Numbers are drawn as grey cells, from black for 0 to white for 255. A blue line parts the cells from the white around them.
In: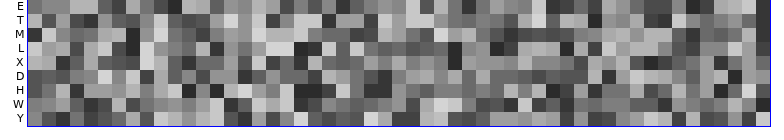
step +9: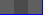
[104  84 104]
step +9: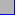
[189]
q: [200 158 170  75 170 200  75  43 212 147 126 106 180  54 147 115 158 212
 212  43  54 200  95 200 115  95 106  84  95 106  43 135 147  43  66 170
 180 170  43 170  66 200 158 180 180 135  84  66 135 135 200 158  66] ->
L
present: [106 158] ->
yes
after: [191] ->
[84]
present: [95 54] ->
yes

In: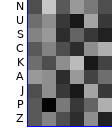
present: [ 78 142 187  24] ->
yes
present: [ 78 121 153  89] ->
no
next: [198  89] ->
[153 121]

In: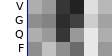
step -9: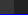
[45 25]
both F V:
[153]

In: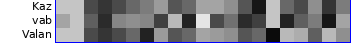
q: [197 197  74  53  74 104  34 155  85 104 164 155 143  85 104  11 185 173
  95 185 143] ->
Valan
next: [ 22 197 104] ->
[ 74 143]
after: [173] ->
[95]

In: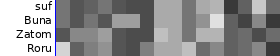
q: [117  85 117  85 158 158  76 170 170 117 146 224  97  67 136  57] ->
Buna
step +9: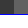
[ 66 106]
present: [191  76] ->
no
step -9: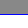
[127 127]
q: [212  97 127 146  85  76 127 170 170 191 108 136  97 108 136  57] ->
Roru
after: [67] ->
[136]
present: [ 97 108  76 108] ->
yes

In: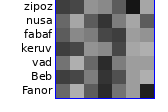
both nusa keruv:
[166]
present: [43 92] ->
no
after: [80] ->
[157]
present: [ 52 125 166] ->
yes
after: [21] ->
[166]
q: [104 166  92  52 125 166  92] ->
nusa
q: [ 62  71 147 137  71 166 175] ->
keruv

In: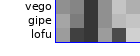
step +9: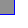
[153]
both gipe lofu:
[54]
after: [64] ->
[54]
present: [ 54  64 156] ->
no

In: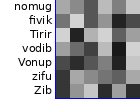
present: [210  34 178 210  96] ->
yes
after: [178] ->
[210]
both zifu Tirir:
[96]
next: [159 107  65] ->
[187  25]

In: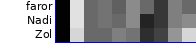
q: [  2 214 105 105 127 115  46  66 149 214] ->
Zol
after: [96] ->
[139]
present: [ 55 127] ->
yes

